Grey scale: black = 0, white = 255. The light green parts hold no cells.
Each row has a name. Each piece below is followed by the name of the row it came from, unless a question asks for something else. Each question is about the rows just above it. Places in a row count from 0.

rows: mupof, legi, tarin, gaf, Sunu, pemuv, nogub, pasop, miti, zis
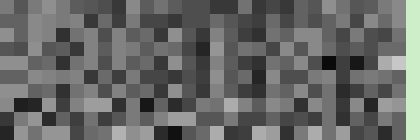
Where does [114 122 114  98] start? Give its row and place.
pemuv, 25
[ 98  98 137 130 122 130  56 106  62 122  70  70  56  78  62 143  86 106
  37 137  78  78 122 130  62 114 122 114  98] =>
pemuv
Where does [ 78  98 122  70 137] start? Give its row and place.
legi, 22

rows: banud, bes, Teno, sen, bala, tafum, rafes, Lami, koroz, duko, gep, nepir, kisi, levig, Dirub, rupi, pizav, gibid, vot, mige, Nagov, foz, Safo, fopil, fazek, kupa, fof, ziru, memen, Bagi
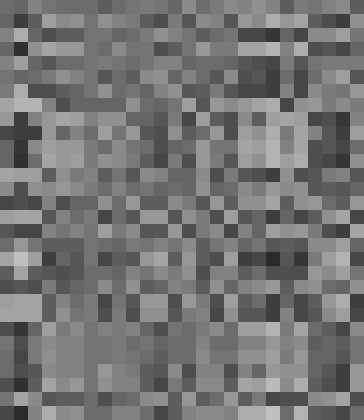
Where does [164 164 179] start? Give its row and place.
sen, 17
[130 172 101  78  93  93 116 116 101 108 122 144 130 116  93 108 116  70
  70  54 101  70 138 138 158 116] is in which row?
Teno
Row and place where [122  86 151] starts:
Dirub, 13
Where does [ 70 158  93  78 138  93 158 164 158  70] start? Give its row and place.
koroz, 13
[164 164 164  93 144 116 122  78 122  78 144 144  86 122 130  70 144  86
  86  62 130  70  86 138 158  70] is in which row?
Safo
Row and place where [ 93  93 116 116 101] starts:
Teno, 4

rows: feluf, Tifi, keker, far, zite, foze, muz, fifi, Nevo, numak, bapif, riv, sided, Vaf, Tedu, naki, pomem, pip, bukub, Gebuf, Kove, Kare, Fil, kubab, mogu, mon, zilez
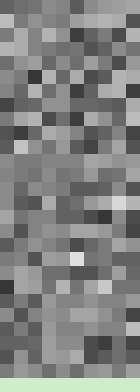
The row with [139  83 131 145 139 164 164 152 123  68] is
pomem
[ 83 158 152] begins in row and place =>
bukub, 2
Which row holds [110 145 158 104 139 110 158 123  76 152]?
zite
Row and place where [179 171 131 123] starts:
far, 0
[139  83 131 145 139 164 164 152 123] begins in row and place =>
pomem, 0
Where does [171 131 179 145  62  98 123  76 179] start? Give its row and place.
keker, 1
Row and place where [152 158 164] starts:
feluf, 7

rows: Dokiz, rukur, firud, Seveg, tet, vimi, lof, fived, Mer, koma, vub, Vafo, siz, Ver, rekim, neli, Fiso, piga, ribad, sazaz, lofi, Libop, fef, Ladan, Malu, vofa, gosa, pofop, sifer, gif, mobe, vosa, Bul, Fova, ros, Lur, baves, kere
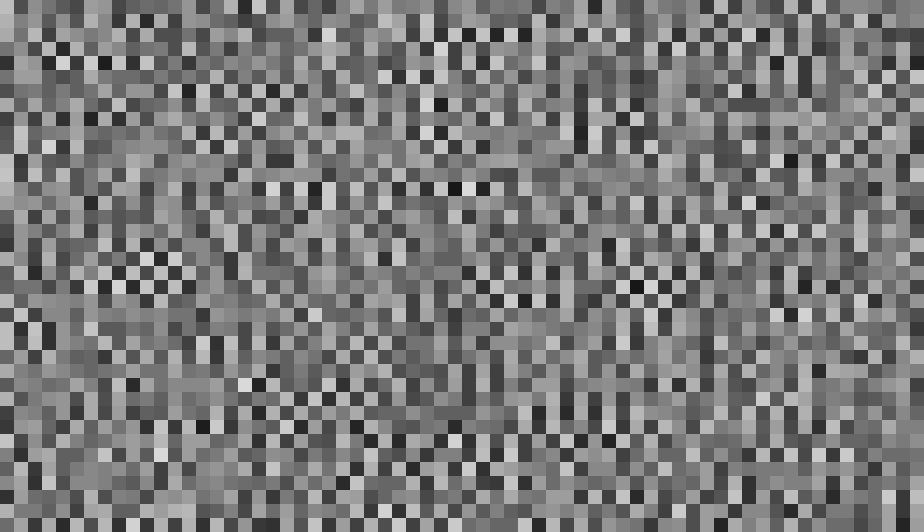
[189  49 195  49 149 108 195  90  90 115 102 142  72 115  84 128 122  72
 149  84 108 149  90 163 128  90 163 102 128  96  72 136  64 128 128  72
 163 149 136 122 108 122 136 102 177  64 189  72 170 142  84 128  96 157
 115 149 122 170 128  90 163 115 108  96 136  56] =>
Ladan
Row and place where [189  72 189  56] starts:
sazaz, 9
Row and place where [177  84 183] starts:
vofa, 12
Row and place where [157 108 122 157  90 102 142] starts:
Bul, 13

